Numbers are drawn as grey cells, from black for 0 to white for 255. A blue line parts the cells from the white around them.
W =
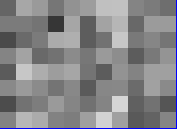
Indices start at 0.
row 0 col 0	101
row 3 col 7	141
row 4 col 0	91
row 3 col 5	119
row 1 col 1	123
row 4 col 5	116
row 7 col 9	99
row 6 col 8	96
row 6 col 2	125
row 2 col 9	134
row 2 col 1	106
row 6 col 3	154
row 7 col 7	160
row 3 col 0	132
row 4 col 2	173
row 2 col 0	74
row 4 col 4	166
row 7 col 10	133
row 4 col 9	160
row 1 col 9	155
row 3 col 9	121
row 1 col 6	163
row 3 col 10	148
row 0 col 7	193

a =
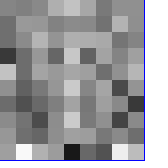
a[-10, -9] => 133
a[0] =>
[133, 128, 137, 175, 194, 167, 121, 144, 144]
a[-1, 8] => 188
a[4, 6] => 111
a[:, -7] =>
[137, 151, 180, 152, 164, 121, 105, 76, 102, 177]
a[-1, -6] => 156
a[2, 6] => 169
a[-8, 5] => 173
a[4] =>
[194, 109, 164, 153, 166, 159, 111, 145, 182]
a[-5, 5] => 134
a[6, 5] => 119
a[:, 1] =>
[128, 153, 139, 109, 109, 97, 80, 115, 111, 249]
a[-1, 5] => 104
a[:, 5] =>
[167, 137, 173, 98, 159, 134, 119, 122, 157, 104]
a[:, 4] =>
[194, 139, 175, 199, 166, 202, 163, 203, 160, 24]
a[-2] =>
[151, 111, 102, 142, 160, 157, 120, 138, 110]
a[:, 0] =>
[133, 111, 111, 57, 194, 144, 108, 139, 151, 159]
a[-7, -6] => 102
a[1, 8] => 143
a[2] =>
[111, 139, 180, 148, 175, 173, 169, 117, 132]

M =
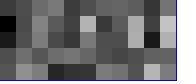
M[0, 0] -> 60
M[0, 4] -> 60
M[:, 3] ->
[121, 90, 74, 109, 38]
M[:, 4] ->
[60, 65, 56, 117, 51]
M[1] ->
[0, 75, 131, 90, 65, 179, 57, 91, 171, 64, 195]
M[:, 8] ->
[93, 171, 174, 79, 82]
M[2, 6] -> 78
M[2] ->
[26, 79, 124, 74, 56, 121, 78, 78, 174, 25, 177]
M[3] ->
[78, 111, 86, 109, 117, 102, 79, 70, 79, 97, 99]
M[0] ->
[60, 77, 108, 121, 60, 79, 98, 101, 93, 54, 116]

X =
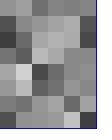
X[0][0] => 147
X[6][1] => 114
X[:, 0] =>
[147, 81, 62, 116, 166, 152, 124, 80]
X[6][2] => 150
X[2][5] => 73
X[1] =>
[81, 137, 150, 163, 173, 84]
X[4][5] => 143
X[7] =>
[80, 145, 148, 154, 193, 64]
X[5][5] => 136
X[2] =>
[62, 106, 167, 178, 171, 73]
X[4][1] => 209
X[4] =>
[166, 209, 74, 108, 137, 143]

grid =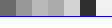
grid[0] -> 107
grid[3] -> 171

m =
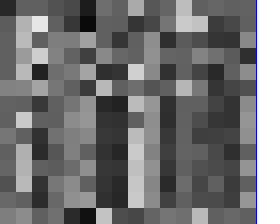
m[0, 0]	40
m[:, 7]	[97, 95, 54, 103, 52, 96, 34, 49, 53, 38, 53, 41, 39, 77]
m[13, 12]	185
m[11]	[81, 185, 51, 119, 139, 96, 52, 41, 198, 134, 42, 108, 70, 96, 59, 96]
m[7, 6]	51
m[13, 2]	96
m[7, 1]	201
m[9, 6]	50
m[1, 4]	55
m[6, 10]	48
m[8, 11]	98
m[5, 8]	110
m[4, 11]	97
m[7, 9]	142
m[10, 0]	101
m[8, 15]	144
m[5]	[130, 132, 164, 118, 96, 59, 184, 96, 110, 84, 96, 182, 120, 53, 69, 80]
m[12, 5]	153
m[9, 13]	73
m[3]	[96, 155, 206, 130, 98, 64, 137, 103, 97, 145, 100, 98, 131, 112, 91, 47]
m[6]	[98, 96, 56, 96, 117, 147, 40, 34, 187, 150, 48, 96, 96, 67, 51, 139]
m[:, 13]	[102, 60, 53, 112, 41, 53, 67, 54, 64, 73, 75, 96, 75, 96]
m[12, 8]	201
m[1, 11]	202
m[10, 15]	148
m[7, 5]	150
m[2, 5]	161
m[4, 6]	47
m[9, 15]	96
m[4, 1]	185
